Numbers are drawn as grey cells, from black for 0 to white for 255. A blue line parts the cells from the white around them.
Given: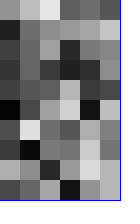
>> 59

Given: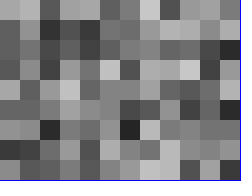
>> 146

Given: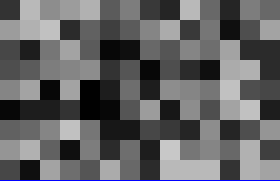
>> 97

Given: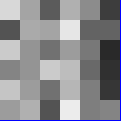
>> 132

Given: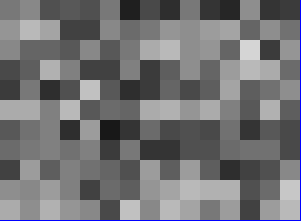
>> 65

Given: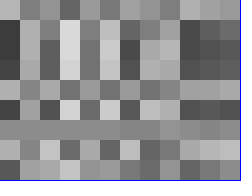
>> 140
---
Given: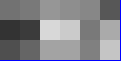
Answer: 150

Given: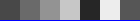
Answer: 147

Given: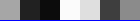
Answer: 12

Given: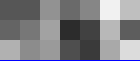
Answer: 146

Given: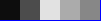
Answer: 226

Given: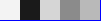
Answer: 214

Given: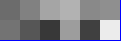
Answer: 165
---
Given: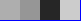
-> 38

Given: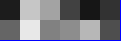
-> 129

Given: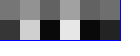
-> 9

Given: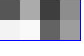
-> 99

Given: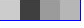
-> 155

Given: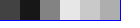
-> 131
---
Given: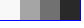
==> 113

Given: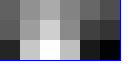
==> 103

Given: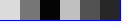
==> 82

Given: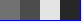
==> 228

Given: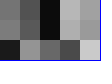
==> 183

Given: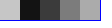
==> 124

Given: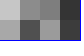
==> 126

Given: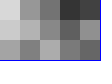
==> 52

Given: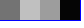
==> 157

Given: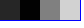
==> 128
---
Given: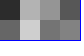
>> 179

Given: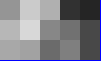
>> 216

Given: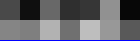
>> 15

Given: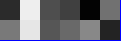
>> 238

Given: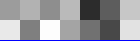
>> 178

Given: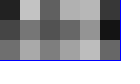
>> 118
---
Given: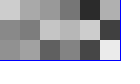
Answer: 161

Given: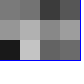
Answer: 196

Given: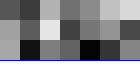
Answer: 18

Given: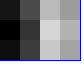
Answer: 60

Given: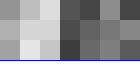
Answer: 229

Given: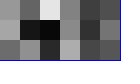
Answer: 144
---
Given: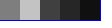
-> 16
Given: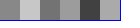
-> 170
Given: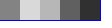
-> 48
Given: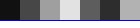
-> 178
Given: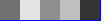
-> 51
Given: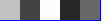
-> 103
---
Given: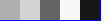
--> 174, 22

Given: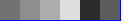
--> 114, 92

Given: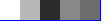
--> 255, 108

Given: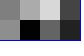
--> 127, 34

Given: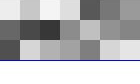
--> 237, 229

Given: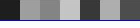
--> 30, 77
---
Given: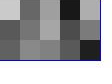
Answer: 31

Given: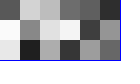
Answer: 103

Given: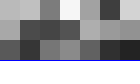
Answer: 35

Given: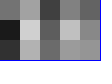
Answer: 149

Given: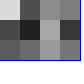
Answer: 118

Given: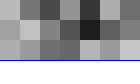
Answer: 198

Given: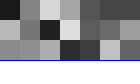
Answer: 100
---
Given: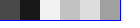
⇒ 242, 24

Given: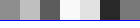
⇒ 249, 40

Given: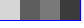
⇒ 214, 59

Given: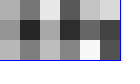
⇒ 247, 38

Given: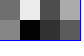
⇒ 235, 3

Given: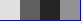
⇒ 224, 37

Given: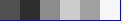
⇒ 247, 46
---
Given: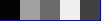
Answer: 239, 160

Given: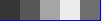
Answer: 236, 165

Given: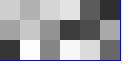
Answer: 253, 247

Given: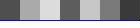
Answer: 220, 199

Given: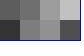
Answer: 193, 157

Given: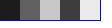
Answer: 235, 200

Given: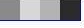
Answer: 215, 179

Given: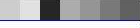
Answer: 225, 205
